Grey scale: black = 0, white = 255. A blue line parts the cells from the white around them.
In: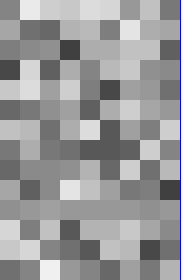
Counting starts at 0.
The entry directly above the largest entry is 132
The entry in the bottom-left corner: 112
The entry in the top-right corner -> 120
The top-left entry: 132
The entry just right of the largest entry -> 152
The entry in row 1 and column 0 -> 166
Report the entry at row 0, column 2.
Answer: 206
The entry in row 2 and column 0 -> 126
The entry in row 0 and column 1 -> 234
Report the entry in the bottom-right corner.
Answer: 179
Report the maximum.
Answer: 240
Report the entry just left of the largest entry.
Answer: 132
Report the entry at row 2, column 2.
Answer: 144

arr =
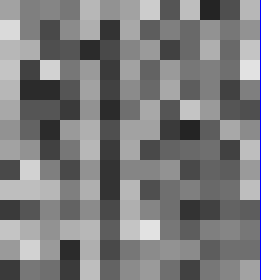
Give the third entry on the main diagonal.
79
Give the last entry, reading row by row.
162
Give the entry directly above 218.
162
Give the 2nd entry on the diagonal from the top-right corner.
119
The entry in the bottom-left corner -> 58
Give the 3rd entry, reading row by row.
133
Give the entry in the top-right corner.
183
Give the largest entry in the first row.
204
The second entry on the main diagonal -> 127
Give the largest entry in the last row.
190
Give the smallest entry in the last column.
79
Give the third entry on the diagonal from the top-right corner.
175
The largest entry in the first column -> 218
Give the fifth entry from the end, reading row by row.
111
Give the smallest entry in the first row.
36
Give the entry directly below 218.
183

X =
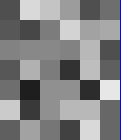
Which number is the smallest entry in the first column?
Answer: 79
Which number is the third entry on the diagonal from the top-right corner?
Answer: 130
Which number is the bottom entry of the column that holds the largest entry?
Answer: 103
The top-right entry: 110
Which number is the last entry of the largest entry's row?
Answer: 231
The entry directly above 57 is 30
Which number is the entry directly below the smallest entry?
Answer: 57
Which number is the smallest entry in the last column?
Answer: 79
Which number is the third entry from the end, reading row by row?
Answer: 65
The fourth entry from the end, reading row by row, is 118
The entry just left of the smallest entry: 110
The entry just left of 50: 124
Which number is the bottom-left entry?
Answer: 95

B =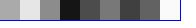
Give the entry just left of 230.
170
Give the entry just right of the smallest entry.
76

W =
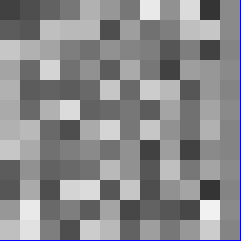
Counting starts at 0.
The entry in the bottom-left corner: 191
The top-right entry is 138
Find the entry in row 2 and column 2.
164
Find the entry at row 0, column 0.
65
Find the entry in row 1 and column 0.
92
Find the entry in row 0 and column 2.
98
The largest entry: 241
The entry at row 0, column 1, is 78
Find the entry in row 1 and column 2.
191
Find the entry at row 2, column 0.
198
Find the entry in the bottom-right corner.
132
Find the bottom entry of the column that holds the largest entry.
204
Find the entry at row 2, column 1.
177
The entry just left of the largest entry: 71

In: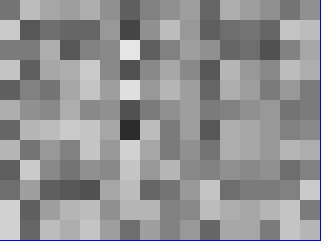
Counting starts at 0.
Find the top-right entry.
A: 144
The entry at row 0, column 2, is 166
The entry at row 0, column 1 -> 188
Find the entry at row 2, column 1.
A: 123
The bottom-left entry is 209
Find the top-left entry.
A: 116
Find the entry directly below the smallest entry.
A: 209
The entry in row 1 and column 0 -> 202
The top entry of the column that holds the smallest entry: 95
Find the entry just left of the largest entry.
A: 137
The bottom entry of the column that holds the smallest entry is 110
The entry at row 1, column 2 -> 110
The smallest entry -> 44
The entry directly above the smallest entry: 81
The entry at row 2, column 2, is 173
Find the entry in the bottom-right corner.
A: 181
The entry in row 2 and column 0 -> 123
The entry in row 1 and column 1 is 87
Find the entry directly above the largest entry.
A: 69
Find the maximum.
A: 229
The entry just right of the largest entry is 95

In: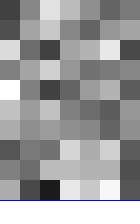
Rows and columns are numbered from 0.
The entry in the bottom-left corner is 172
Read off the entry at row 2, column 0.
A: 219
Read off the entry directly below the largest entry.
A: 193
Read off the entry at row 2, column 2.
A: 65
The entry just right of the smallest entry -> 232
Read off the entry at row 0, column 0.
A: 65
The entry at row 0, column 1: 135
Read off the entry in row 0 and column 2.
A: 225
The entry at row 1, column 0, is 79
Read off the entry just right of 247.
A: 85
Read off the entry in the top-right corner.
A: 121
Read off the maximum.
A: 254
